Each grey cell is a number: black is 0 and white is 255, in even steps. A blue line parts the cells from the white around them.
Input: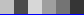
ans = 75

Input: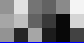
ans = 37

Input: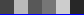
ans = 185

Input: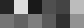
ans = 99

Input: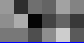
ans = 120

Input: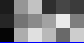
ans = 173
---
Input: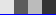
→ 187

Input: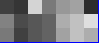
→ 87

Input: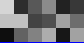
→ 130

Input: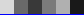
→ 57

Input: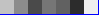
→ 74

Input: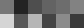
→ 182

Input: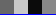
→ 11

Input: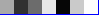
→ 108

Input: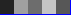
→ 109
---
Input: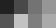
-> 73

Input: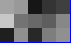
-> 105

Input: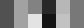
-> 40

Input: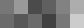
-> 96

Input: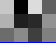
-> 31

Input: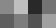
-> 191

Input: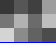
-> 178
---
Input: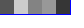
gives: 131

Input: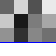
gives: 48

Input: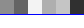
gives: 175

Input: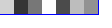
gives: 75

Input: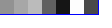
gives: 21

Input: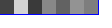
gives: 98

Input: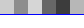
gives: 103

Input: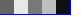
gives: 121

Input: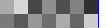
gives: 171

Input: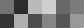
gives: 134
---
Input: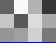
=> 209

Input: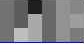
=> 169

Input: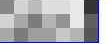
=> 158

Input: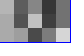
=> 74

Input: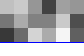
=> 212

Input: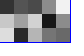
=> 181
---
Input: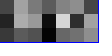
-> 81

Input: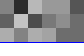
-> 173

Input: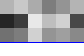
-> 209

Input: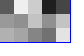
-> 133

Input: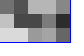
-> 154

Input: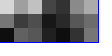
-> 87

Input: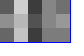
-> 60

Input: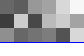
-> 115
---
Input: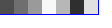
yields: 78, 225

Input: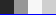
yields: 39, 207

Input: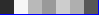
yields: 44, 87

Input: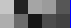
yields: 198, 66

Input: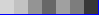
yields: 213, 55

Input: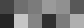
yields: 69, 175

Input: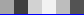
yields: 165, 83

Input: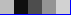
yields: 189, 210

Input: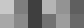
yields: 200, 105
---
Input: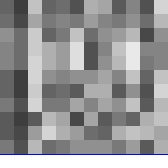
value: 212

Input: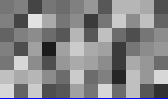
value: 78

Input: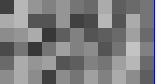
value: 117

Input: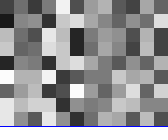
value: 100

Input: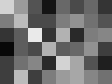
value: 52

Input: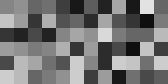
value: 102

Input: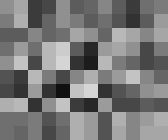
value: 123
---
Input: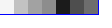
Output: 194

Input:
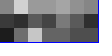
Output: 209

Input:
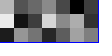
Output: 83

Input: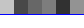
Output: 72

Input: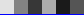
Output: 131

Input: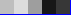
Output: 220

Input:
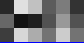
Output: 224

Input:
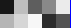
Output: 190

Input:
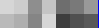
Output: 205
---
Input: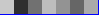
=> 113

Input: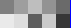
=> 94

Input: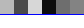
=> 215

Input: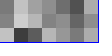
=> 92

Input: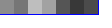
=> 190

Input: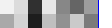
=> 29
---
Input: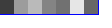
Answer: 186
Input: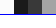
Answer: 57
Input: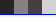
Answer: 65
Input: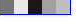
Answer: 24
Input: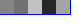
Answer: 194
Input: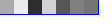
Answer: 45
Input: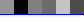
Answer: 128
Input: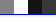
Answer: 20
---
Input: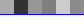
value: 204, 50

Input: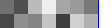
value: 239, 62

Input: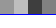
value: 190, 62

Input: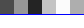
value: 251, 36

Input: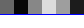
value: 220, 7

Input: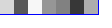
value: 247, 55

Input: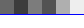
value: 238, 60
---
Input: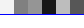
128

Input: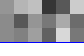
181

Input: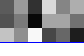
154

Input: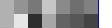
147

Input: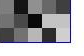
20

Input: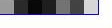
42

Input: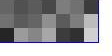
81

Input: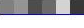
148

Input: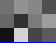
146

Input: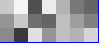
245
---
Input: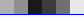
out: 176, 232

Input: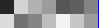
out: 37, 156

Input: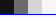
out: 18, 246

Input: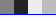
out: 130, 188

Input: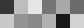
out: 53, 210

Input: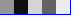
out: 150, 236

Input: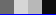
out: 107, 13

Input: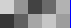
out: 210, 157

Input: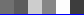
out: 112, 61
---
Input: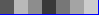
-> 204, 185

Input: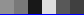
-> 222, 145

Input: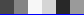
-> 247, 213

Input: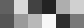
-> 247, 217

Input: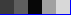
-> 216, 160

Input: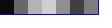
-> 207, 179

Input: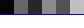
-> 192, 139
